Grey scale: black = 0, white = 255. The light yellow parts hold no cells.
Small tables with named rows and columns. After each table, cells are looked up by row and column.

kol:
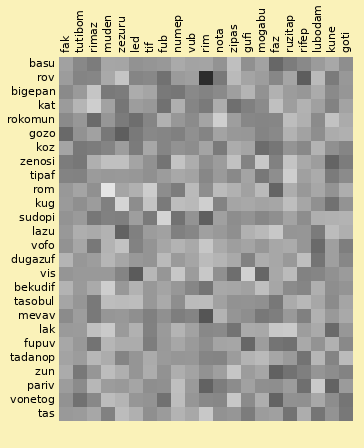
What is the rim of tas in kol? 200
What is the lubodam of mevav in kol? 177
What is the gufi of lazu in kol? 177
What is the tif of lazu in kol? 156
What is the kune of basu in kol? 168
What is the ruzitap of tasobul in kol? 171
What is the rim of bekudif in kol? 116
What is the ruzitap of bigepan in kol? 156

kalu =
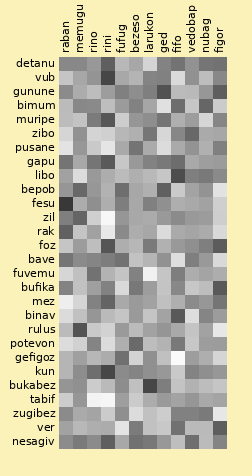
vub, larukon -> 132
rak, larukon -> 167
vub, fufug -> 168
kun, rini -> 71
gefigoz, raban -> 181
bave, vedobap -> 127
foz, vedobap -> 143
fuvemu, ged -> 197
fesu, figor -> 207
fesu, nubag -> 162

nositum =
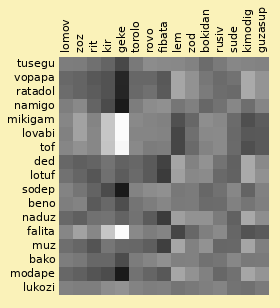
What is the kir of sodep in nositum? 75
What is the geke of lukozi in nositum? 146
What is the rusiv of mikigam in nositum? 136
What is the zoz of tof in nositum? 145
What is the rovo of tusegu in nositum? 140
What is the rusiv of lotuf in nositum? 105
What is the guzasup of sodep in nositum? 129
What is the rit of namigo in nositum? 100
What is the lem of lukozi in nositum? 116
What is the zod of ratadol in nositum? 146
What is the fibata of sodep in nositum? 144
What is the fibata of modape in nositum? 88
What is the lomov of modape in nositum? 103
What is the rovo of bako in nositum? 133
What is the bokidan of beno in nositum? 107
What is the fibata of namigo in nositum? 144
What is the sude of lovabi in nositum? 105
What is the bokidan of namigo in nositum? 103
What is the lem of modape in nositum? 166
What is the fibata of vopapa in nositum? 88

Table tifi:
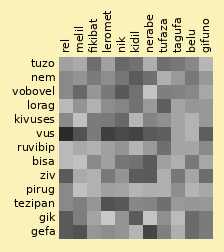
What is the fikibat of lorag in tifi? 177
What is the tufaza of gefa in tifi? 127
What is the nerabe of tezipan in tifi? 132
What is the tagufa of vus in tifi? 164
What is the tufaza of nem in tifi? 175
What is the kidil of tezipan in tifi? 135
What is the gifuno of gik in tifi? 123
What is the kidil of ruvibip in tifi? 180
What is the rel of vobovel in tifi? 137
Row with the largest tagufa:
gik

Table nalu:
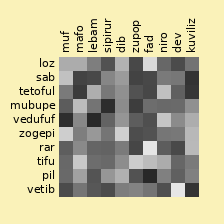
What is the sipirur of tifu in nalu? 105
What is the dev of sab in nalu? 119
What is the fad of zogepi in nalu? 82
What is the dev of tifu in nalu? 102
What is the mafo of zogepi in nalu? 126
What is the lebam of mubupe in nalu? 116
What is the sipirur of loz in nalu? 82
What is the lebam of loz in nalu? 126
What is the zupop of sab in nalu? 67
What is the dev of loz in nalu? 75
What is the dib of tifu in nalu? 141
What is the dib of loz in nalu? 178
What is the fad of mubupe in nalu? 109
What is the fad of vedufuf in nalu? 79
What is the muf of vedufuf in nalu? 46
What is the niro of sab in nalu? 122

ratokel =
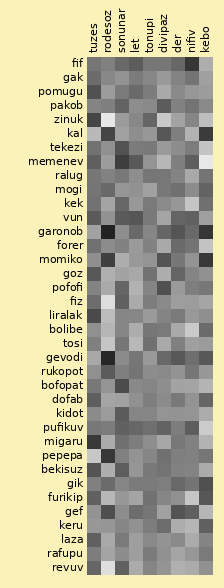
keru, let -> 146
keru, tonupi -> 125
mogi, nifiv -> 140
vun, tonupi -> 121
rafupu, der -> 165
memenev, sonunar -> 62
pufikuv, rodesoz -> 124
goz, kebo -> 145
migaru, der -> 120
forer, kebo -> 195
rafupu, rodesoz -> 164
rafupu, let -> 158
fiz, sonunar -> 96
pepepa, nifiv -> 129
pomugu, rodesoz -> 156
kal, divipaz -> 87
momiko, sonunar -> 174
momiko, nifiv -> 148
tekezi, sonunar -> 82
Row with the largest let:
tosi

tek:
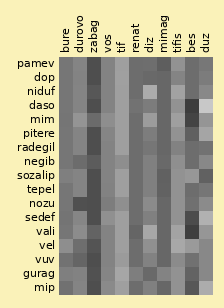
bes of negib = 109
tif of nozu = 143
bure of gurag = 127
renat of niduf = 109
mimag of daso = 103
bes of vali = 63
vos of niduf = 131
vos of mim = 142
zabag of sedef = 78
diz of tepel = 128
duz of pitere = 165
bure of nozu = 118
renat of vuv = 109
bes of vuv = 113

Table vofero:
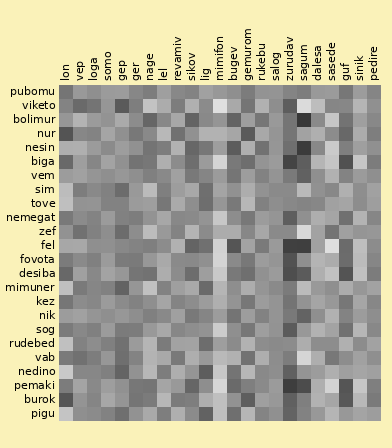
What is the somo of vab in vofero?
151
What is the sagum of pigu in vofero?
130
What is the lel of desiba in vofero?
173
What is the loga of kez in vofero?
135
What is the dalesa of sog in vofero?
178
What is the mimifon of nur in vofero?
178
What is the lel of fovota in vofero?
169
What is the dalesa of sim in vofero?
145
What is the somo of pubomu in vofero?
155
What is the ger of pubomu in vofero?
135
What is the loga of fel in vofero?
143
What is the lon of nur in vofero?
84
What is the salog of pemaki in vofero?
155
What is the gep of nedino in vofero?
100
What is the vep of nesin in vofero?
175

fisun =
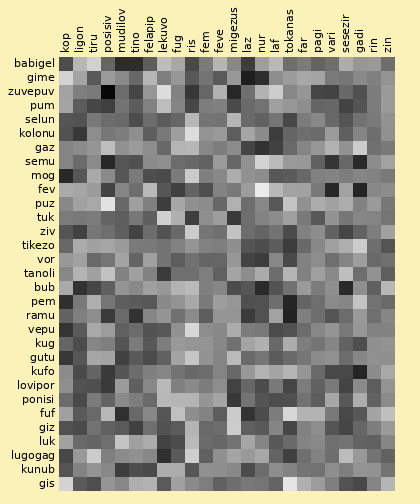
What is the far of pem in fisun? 100
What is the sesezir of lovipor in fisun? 68
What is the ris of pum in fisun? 71
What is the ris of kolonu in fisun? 220
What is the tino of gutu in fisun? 90
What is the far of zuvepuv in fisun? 150
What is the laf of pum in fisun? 160
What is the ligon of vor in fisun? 160
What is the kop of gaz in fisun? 133
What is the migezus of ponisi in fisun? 56

